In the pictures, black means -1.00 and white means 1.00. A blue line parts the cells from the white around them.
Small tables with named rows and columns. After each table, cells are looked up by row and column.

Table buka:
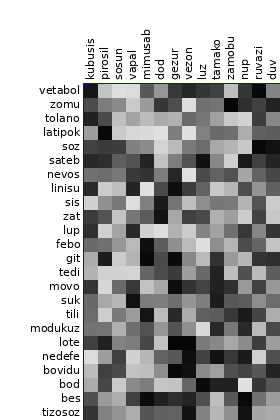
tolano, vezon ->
-0.17
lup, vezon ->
0.59
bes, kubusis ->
-0.37
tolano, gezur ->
0.39
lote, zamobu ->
0.31
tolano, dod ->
0.33
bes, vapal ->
-0.50
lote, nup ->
0.10
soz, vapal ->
0.00
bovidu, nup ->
-0.47
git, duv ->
-0.63
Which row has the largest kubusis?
nedefe

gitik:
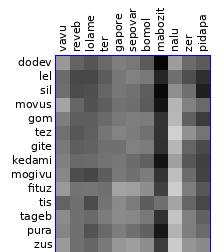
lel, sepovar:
0.02
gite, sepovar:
0.01
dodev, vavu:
0.19
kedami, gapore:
-0.07
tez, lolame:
-0.25
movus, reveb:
-0.20
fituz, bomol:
0.11
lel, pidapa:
-0.63
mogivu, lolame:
-0.45
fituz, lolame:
-0.08
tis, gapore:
0.08
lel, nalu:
-0.12
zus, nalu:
0.59
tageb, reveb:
-0.12
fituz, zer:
-0.01
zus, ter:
-0.05
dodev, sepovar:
-0.06
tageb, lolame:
-0.17
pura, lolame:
-0.35

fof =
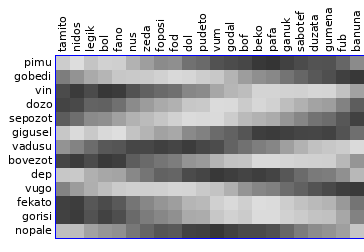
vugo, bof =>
0.16
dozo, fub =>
0.02
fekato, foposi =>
0.17
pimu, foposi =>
0.09
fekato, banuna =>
-0.09
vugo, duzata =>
-0.35
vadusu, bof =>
-0.11
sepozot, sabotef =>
0.05

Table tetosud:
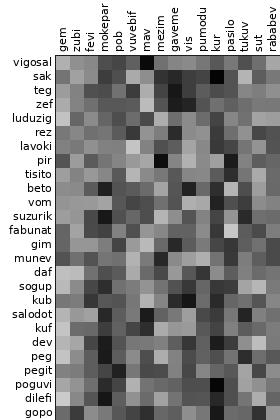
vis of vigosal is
0.08
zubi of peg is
0.10
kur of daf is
0.10
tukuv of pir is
0.02
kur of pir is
0.25
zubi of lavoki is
-0.05
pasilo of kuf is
0.00
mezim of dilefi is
0.26
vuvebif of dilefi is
0.14
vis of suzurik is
-0.34
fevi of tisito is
0.19
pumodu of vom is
0.32
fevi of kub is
-0.57
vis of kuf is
0.21
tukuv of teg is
0.05
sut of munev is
-0.26

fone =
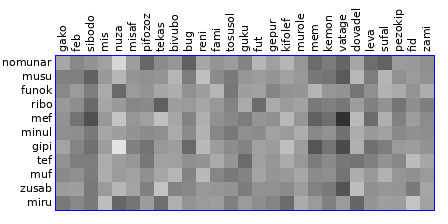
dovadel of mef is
0.46
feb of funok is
0.21
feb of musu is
0.00
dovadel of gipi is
0.38
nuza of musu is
0.43
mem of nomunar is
-0.16
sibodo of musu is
-0.24
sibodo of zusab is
-0.05
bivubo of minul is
0.33
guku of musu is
0.18
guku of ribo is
0.33
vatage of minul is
-0.11
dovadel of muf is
0.35
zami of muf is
0.21
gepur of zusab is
0.14
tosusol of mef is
0.06
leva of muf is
0.20
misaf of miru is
-0.09

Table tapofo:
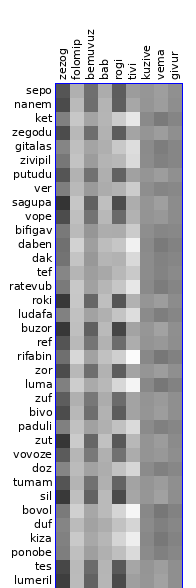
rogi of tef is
0.44
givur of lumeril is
0.12
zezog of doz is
0.04
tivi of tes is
0.30
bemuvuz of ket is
0.29
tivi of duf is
0.67
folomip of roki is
0.56
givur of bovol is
0.02
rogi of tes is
-0.30
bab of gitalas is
0.37
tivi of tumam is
0.28
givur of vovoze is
0.11
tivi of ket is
0.81
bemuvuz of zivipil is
0.22
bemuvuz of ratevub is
0.26

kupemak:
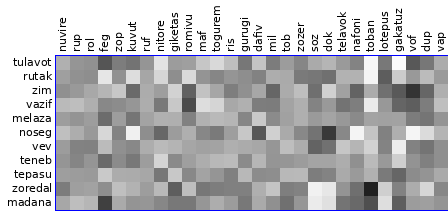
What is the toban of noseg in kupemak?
0.54
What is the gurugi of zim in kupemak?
0.13
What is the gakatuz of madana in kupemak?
-0.26
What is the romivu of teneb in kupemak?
0.25
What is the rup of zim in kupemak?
0.20
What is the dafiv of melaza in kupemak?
0.58
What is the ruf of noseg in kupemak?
0.11
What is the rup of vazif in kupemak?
0.49
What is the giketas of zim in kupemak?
0.65
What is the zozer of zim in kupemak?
0.49
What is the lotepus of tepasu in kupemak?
-0.04

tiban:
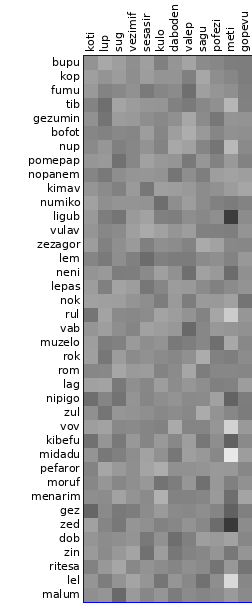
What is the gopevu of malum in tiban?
0.08
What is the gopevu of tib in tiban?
0.01
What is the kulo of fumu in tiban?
0.05
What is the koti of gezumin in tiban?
0.14
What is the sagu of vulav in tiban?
0.01
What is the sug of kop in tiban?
0.22
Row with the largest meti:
midadu

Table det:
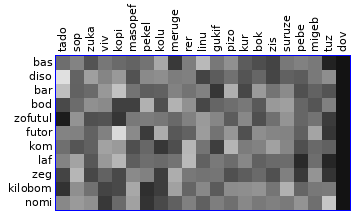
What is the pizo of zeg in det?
-0.37
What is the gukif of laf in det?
-0.05
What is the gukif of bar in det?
-0.58
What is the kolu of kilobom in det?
-0.52
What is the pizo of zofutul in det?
-0.28
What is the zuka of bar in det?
-0.17
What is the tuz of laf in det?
-0.70
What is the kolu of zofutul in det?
-0.07

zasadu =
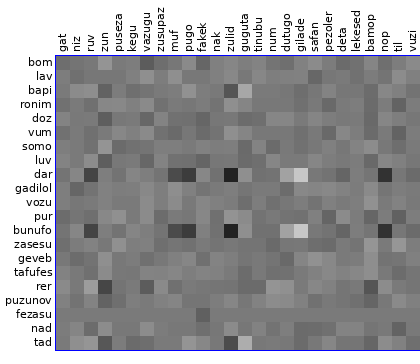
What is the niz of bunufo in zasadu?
0.05
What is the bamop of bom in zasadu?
0.04
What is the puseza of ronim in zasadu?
0.07
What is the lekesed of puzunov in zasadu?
-0.12
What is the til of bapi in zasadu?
0.00
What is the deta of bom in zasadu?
-0.16
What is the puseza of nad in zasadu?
-0.06
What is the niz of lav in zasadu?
-0.12
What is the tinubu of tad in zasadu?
-0.06
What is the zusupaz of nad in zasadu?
-0.03
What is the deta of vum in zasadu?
0.06
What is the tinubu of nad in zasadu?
0.02
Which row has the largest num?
rer

